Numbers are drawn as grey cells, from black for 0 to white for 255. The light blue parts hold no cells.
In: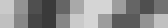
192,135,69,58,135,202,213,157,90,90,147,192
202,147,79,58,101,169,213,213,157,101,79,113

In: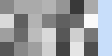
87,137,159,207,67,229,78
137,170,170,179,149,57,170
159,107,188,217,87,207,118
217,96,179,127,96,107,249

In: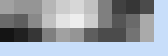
20,32,54,127,161,149,94,75,75,115,170
106,94,137,193,227,238,205,127,85,106,170
161,149,149,182,205,215,193,127,65,54,75

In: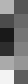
25,117
45,129
76,105
170,150
181,85
243,94

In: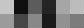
155,71,136,26,145,124
198,16,92,37,166,188

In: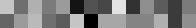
101,155,186,111,92,197,0,167,167,132,132,176,59,143
197,111,176,123,155,20,82,71,226,50,143,92,59,123

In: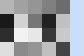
25,210,118,34,192
45,242,231,57,201
181,161,149,128,108
222,139,149,192,68

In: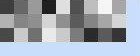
62,103,154,32,223,81,190,245,166
72,201,112,233,201,123,43,91,53
178,133,143,212,143,91,133,166,212

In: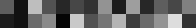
28,17,106,138,5,201,82,117,180,60,106,147,221,50
94,17,190,82,39,71,50,147,28,158,39,94,71,128
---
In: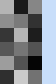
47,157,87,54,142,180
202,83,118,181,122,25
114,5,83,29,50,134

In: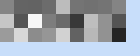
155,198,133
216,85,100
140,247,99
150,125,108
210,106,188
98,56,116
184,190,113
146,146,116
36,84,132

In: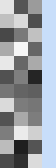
74,188,125,83,218,118,81,232,170,72,192,228
47,30,235,169,124,100,127,103,246,121,218,85
219,84,208,125,118,95,37,170,101,193,78,155

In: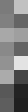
94,88,171,146,137,168,128,123
32,35,69,227,99,159,101,193

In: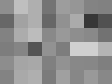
131,141,125,130,103,142
169,165,133,172,162,191
175,168,84,188,175,175
123,128,146,137,103,116
160,146,125,153,145,157
135,136,208,142,171,150
153,135,208,137,55,131
136,127,180,114,81,129

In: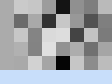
171,171,171,171,171
169,177,199,107,202
210,131,132,169,198
165,224,218,50,156
5,146,221,199,20
198,173,68,152,144
140,112,195,82,126
188,165,123,127,186

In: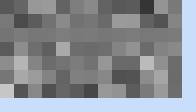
198,118,141,90,116,120,88
84,168,181,141,123,75,101
135,155,132,110,119,92,152
81,131,108,95,120,114,154
102,100,115,169,125,138,99
91,128,124,109,121,114,126
71,126,114,107,122,118,137
152,135,150,110,119,106,99
146,81,106,132,121,154,88
92,83,105,146,124,153,91
122,140,187,107,120,97,53
154,165,144,131,121,83,148
109,107,108,137,123,133,121

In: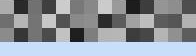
139,110,172
54,181,42
116,116,113
75,199,63
194,82,204
30,138,120
126,142,136
181,43,203
182,92,154
60,161,29
71,189,61
180,92,149
144,85,142
93,178,78
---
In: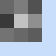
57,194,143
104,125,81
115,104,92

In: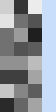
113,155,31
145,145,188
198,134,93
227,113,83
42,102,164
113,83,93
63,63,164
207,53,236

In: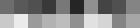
201,235,155,178,189,144,225,213,132,166
109,89,80,57,120,37,144,68,80,132

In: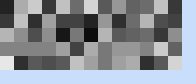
56,193,47,160,66,66,35,151,47,108,181,78,66
35,172,203,56,193,108,212,89,151,98,108,193,56
181,142,78,142,23,120,13,181,89,98,108,56,142
131,131,131,131,160,66,172,120,151,151,131,203,98
231,47,89,78,89,193,160,120,160,172,47,89,212

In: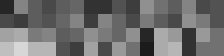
191,215,182,182,82,61,162,73,153,113,27,171,182,50,113,113
162,171,122,132,93,102,144,122,102,144,38,171,153,50,153,113
38,132,93,73,93,102,50,50,82,61,144,113,93,132,73,82
73,61,93,82,102,132,61,132,102,73,122,93,73,144,122,82

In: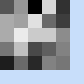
171,235,203,203,140
118,192,73,95,130
171,161,225,106,61
85,150,0,215,49
29,106,40,130,118
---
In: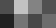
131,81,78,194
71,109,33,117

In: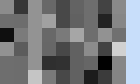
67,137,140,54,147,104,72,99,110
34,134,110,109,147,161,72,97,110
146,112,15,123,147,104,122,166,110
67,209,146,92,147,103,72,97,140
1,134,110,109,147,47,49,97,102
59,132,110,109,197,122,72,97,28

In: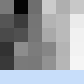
175,200,122,4,110,203
186,235,85,60,117,179
186,241,74,80,118,169
180,242,50,141,124,134
182,245,57,122,121,146

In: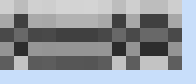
189,206,207,188,208,206,212,211,212,207,189,207,189
64,167,168,64,170,168,178,178,178,169,63,168,64
104,73,73,104,71,73,64,64,64,72,104,73,104
45,148,148,45,150,148,149,149,149,150,44,148,45
195,94,93,195,91,93,86,86,85,92,195,93,195

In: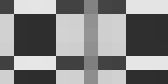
228,228,66,228,229,228,66,66,130,68,66,228
47,46,209,47,46,46,209,208,145,207,209,47
47,46,209,47,46,46,210,209,148,207,209,47
47,47,207,47,46,46,207,206,144,205,207,47
230,230,64,230,231,230,64,64,127,66,64,230
46,45,208,46,45,45,209,208,142,206,209,46

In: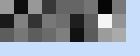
6,120,155,13,152,56,101,101,116
244,147,26,129,51,120,110,30,94
156,170,93,119,93,107,127,17,91
